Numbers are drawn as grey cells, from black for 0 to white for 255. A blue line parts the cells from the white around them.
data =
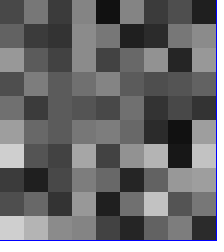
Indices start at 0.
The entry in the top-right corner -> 31
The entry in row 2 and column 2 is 66
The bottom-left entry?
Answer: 207
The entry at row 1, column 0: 98
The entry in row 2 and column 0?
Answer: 152
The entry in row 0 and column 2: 59
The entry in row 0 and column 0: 72
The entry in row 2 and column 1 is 91
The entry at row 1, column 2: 51
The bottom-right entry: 43

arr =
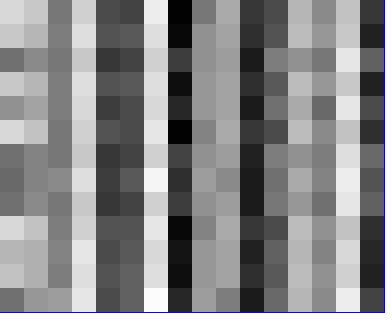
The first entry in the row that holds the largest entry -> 112
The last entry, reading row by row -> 67
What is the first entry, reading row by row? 216
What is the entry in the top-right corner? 55
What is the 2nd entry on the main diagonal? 182
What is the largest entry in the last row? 252
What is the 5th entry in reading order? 75
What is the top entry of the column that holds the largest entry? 237
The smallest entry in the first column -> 105
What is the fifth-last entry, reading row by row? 105
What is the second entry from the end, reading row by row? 237
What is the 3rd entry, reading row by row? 119
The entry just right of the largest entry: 39
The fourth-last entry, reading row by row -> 182
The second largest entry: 245
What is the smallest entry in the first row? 2
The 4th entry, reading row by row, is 208
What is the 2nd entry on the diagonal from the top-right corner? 200

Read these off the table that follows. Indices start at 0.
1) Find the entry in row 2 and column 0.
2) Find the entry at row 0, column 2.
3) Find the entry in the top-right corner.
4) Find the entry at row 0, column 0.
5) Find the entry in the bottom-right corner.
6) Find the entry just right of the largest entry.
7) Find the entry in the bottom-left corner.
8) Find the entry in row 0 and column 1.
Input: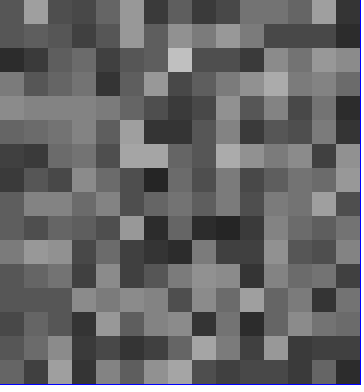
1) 44
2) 78
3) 52
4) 86
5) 44
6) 78
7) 101
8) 159

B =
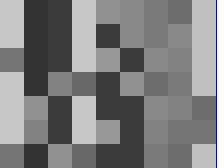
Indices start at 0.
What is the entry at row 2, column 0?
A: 117
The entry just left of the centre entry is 104
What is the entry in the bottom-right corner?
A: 191
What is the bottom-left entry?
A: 117
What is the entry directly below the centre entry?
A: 58
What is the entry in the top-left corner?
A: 199
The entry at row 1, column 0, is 199
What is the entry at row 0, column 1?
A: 52
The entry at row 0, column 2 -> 58
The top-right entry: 191
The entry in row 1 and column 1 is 52
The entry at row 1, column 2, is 58
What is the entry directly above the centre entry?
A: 153

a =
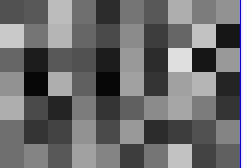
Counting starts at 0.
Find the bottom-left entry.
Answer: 110
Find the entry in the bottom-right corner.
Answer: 96
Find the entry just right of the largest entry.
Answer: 22
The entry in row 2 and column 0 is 102
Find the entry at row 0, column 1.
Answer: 88
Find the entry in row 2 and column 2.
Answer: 88
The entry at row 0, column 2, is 188
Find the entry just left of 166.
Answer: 139
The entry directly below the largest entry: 160
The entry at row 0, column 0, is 81
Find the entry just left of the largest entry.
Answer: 44
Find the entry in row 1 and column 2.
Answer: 181
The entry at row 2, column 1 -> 28
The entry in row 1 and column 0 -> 201
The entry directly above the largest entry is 102

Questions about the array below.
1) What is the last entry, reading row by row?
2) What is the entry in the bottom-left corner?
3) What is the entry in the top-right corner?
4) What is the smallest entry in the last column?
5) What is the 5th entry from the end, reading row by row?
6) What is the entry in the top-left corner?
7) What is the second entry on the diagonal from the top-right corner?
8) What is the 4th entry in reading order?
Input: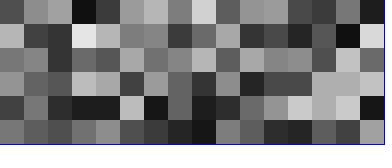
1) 161
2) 119
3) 29
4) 22
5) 45
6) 79
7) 16
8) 16
